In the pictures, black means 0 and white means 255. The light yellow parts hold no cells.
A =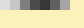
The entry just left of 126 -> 198
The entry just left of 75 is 126
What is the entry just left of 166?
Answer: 96

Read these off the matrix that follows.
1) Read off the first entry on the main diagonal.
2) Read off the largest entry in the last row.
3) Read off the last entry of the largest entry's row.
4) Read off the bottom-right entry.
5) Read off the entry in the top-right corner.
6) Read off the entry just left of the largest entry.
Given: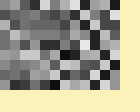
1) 137
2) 213
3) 177
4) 149
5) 25
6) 70

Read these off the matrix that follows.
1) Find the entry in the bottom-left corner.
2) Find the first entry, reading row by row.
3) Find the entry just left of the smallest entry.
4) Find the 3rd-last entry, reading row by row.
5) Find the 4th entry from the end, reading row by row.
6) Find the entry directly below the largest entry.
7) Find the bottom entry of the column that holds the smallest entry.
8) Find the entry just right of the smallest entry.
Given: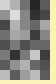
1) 187
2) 210
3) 112
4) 157
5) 91
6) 178
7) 187
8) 91

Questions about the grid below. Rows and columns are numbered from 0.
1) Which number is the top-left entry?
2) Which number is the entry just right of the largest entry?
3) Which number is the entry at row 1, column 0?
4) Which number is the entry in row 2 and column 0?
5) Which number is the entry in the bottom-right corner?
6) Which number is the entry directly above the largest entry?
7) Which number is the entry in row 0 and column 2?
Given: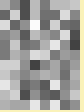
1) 177
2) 102
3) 102
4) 219
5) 144
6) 187
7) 78
